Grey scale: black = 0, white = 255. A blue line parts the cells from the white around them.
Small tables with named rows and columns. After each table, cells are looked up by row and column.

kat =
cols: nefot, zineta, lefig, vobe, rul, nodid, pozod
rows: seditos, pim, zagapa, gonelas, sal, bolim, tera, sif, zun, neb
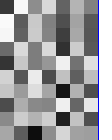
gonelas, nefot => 106
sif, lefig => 137
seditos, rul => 99
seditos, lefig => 141
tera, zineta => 155
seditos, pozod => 129
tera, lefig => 221
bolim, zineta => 87
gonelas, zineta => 217
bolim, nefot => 210
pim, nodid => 163
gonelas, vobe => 217
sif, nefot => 76
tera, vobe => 165
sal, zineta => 199
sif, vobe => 133
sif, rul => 239
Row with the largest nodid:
gonelas

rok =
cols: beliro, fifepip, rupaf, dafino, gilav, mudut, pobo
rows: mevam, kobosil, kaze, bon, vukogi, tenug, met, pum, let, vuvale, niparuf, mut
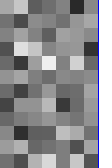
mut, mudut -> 199
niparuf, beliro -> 156
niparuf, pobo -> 163
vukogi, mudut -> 209
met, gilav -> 104
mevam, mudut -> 41
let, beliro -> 104

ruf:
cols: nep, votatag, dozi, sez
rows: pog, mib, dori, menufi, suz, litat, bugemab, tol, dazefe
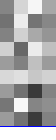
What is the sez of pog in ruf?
167
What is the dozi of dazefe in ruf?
59
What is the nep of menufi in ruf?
208
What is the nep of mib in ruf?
114
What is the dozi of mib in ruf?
116
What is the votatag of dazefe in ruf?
114

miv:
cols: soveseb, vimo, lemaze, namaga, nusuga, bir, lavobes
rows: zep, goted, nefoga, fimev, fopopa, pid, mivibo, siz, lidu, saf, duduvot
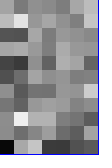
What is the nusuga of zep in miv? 125
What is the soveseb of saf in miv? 140
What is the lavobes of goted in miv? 196
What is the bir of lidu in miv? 116
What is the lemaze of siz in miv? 152
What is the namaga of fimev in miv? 126
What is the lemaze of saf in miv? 134

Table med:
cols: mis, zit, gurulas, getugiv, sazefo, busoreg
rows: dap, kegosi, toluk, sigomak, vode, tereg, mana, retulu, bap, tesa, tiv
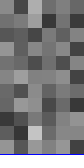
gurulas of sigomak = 135
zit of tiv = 86
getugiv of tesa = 107
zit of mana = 80
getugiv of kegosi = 56
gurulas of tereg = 129
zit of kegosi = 123
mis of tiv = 149
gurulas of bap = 121
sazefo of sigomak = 136

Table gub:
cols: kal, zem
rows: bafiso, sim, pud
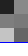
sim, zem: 121
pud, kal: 196
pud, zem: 102
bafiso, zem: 137
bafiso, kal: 33
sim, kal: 126
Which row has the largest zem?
bafiso

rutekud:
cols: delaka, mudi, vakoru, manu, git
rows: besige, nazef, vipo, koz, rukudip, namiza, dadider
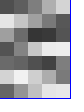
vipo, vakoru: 53
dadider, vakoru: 192
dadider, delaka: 101
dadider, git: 232
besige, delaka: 79
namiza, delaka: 211
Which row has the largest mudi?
namiza

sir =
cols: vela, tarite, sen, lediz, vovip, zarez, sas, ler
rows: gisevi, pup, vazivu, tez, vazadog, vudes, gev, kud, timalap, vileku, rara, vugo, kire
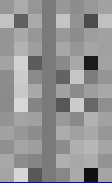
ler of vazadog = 163
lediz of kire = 122
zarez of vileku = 161
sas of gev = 158
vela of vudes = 141
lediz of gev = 122
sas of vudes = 125
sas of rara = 183
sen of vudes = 138
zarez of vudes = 198
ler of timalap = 162
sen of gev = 169
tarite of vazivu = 169
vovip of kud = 87
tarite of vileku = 151
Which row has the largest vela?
pup

